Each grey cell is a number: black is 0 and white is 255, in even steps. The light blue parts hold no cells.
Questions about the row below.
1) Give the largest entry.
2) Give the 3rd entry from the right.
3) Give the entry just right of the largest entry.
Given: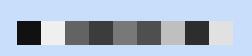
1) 239
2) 191
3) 99
